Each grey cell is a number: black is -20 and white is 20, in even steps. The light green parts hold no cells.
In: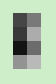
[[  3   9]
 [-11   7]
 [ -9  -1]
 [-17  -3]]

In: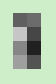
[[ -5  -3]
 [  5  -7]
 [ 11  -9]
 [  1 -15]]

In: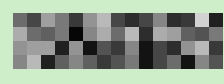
[[  1   9 -15  -5   1  -5 -11  -7  -1 -17  -9  -3 -17   1  -7]
 [  3   5   5 -15   3 -17  -7 -11   1 -17  -9 -13   3   9 -11]
 [  7  -3  -5  -1 -19   1   7  -3   9 -13   7   5  -5  -7  -1]
 [ -3  -9   5  -1 -11   3   9  -9 -13  -9   1 -13 -11  13 -15]]

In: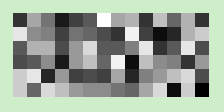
[[ 12  16 -14   4 -10  -8 -10   6 -14   0   4  10  14  -8]
 [ -6   8   8  -8   4  14  -6  -6   0  16 -12  -6  16  -8]
 [-12   6  -2 -16 -10  -6  20   6   8 -12  10  -4   8 -12]
 [ 16   2   0 -10  -2  -4  -8 -12  18 -10 -18 -14   8  12]
 [ 12  -4  14  10   4   2   2  -2  -4   6  14 -18  12 -20]
 [ -8  -6   2 -16   4  10  -4  18 -18  10   2   0 -12   4]]

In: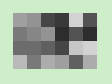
[[  5   3  -9 -11  13  -7]
 [ -1   1   3 -13  -7 -13]
 [  9  -1   7   5  -5   7]
 [ -3  -3  -5  -9  11  13]]

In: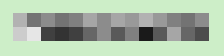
[[ 12  16 -10 -12 -10  -4   2  -6   0 -16  -6   6  -4  -8]
 [  8  -2   2  -2   0   6   2   6   4   8   4   0  -2   2]]
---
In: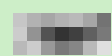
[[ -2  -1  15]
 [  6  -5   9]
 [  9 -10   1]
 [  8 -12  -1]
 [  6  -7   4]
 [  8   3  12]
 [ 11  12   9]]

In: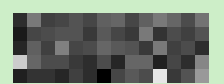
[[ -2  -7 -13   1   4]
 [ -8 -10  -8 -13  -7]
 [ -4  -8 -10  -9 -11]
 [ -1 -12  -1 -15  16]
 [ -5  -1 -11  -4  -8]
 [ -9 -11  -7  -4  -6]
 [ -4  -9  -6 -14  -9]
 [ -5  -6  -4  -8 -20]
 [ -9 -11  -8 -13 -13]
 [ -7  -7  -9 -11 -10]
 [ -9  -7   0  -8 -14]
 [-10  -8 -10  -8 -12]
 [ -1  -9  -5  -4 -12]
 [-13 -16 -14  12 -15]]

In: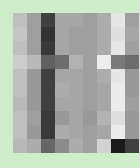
[[  5   6   5  -3   4   4   5   4   4 -10]
 [ 16  15  16  -1  16  17  17  15  17 -16]
 [  7   7   7  17   7   6   6   8   6  13]
 [  5   5   5   5   5   5   5   4   5   5]
 [  6   5   5   8   6   6   6   6   6   7]
 [  6   6   6  -3   6   7   6   4   7   2]
 [-10 -12 -11  -5 -10 -10 -10 -11 -11  -4]
 [  5   5   5   9   4   4   4   5   4   7]
 [ 10  11  10  12  10  10   9  10  10   9]]

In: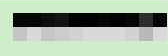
[[-19  14]
 [-13   9]
 [-19  13]
 [-20  14]
 [-19  14]
 [-20  14]
 [-20  13]
 [-17  12]
 [-18  11]
 [-19  14]
 [-19  11]]

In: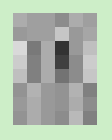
[[  5   6  10  12  11   0   2   0]
 [  7   4   4   2   2   8   7   9]
 [  2  11 -12 -10  -2   3   3   2]
 [  5   5   7   7   7   4   4   4]
 [  5   5  -1   0   0   8   7   7]
 [  7   4  14  12  10   3   4   3]]

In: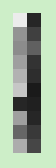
[[-14 -10  -5 -12 -13 -16 -15 -14 -11  -9]
 [ 17   3   2   5   8  11 -14   5  -4   7]]

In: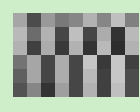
[[  0   9   8 -10  -8  -8]
 [ 10 -12 -13  11  11  10]
 [  1   7   9 -11 -10 -10]
 [  8  -9 -12  11   9   8]
 [  1  10   8  -9  -9  -9]
 [ -1  -9 -11   7   7   5]
 [  4   8   7  -9  -9 -12]
 [ -8  -3 -10   6   6   1]
 [  6   9   8  -2  -5  -7]]

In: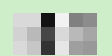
[[  2   6   4]
 [  0   9   5]
 [ 18  14  16]
 [-17  -9 -12]
 [ 14   9  11]
 [ 14  13  14]]
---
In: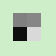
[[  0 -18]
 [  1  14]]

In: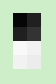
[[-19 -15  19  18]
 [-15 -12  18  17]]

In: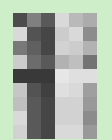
[[ -8  14  -1  12 -11  11  10  14  13]
 [  0  -7  -5  -3 -11  -7  -6  -6  -6]
 [ -6  -9  -9  -6 -11 -10  -9  -9  -9]
 [ 14  12  13   8  16  15  13  13  14]
 [  9  14  12  10  15  14  13  13  14]
 [  7   2   8  -2  15   5   4   2   4]]

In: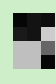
[[-19 -16  10  10]
 [-17 -17  10  10]
 [-18  12  -4 -19]]

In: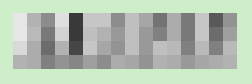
[[ 16  16  14   8]
 [  8   9   7   7]
 [  2  -1  -3   0]
 [ 15  13   8   3]
 [-11 -11  -9   1]
 [ 11  10  11   5]
 [ 11   8   6   2]
 [  2   4   3   7]
 [ 10  10  10   6]
 [  6   4   4   3]
 [ -2   0  10   8]
 [  7   7   9   7]
 [ -1  -1   0   4]
 [ 11  11   9   6]
 [ -6  -3   0   7]
 [  3   5   9   8]]

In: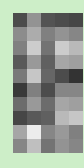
[[ -8   2   0  -6  -1 -11  -3  -9   6   1]
 [  3   7  12   4  11   0   4  -6  17  10]
 [ -7   0  -2  -5  -4  -8  -3  -5   1  -2]
 [ -8   3  12   6  -8   1   6   9   4   3]
 [ -9   1   9   5 -12   1   5  11   0   1]]

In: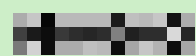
[[  7 -10  -1]
 [ 11 -16  13]
 [-19 -18 -18]
 [  9 -11   7]
 [  9 -13   7]
 [  9 -14  10]
 [  9 -13   9]
 [-16   0 -18]
 [ 10 -15   6]
 [  9 -13  11]
 [ 11 -13   8]
 [-17  14 -18]
 [  7 -14   6]]

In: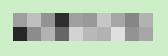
[[  5 -14]
 [ 10   2]
 [  3   8]
 [-13  -4]
 [  5  13]
 [  4   9]
 [ 11   8]
 [  6  15]
 [  1   3]
 [  8   6]]
